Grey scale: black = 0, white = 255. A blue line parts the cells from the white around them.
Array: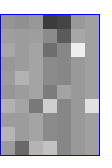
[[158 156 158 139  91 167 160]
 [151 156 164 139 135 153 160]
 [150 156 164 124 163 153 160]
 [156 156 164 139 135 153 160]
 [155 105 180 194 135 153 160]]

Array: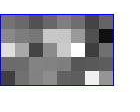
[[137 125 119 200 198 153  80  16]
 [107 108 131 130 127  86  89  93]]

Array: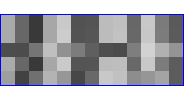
[[170 103  57 167 204  83  86 188 194 104 199 124  91]
 [171 103  57 167 202  84  85 188 190 104 200 124  92]]

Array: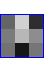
[[123 183 141]]

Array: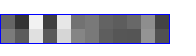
[[123  92 224  89 214 133 121  94  86  85 148  81]]

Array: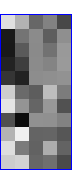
[[ 26 116 139  94 143]
 [ 35  62 139 132 154]
 [205 106  93 189 124]
 [ 80  12 145 144 130]
 [222 123  98 173  99]]

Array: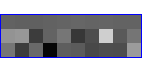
[[147 151  60  99 118  55  77 207  89 117]]

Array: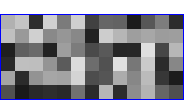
[[192 153 208 137 150 136  33 205 182 158 167 156 158]
 [ 41 191 190 148  91 220 109  81 224 119 202  43 135]
 [ 80  26  41  46  41 113  43 183  44 141 179 102  79]]
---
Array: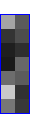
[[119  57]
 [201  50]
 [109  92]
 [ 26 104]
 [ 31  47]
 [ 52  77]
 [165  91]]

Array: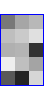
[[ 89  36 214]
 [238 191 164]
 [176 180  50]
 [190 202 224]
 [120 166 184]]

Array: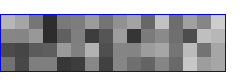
[[113  72 127 127  55  61 135  65 134 111 100 133 105 199 157 166]
 [ 75  70  91  94 154 128 178  79 133 132 156 166 117 187 115 166]
 [134 133 152  45  96 127  61  85 157  53 123 138 111  77 191 183]
 [182 165 118  45 121 125 155 116 145 163 103 194 109 160 134 205]]

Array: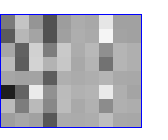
[[158 167 161  87 172 171 173 190 168 167]
 [186 125 186 136 188 169 177 140 176 173]
 [ 30 100 235 145 187 177 180 234 175 164]
 [166 162 163  92 175 171 174 181 169 168]
 [186  93 211 179 199 168 180 114 181 175]
 [166  97 209 125 201 172 184 143 181 175]
 [ 91 183 164  81 160 174 170 245 163 161]
 [122 196 149  81 157 172 168 230 161 161]]

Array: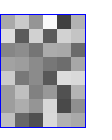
[[191 103  80 217 177 169]
 [157 173 149 215  73 143]
 [157 191 129 152  81 180]
 [204 120 139  88 221 217]
 [162 157 139 119 109 167]
 [134 141 117 171 168 106]
 [221  91 209  91 210 196]
 [169 202 149 248  64 178]]

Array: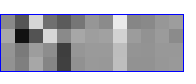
[[146 127 167 133  64 145 153 152 190 146 146 151 153]
 [148 122 157 141  62 150 154 154 189 148 147 152 152]
 [168  17  83 215 138 167 158 161 210 156 146 155 139]
 [137  85 214 112  91 118 150 139 234 134 137 151 157]]
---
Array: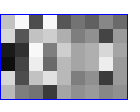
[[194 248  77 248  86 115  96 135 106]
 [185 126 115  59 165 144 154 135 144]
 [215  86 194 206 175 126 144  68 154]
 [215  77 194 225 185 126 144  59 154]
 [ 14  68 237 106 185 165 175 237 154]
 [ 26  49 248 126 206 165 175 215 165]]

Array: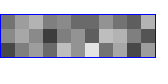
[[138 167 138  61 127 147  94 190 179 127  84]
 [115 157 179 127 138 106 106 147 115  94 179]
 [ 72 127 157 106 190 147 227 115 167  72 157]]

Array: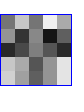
[[117 199 117 240 170]
 [199 170  85 148 228]
 [209 160  95 148 228]
 [ 41  73 127  85  41]
 [148  52 136  21  95]]

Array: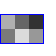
[[122 219 152]
 [175 102  50]]

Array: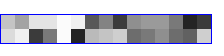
[[219 240  59 121 251  36 186 196 207 109 121 143 109  97 207]
 [196 163 228 228 251 240  88 131  59 143 154 154 121  36  59]]

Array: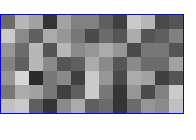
[[150 214  43 119 138  64 202 150  74 171 162  64  85]
 [192 202  95  53 138 171  95 107  53 107 150 138 192]
 [107 183 162  53 162 129 129  95  64 202 183  74  85]
 [119 171 162 119  64  95 202 119  53 150  74 129 202]
 [202 138  95 171 150 119  74 107  85 171  85  95 129]
 [150 107 183  85 183 138 150 171 150  74 119 119  85]
 [129  95 183 138  85  95 171 138  85 138 107 107 162]]

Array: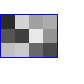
[[ 43 211 160 172]
 [191 201 104  73]
 [ 85  64 232 148]]
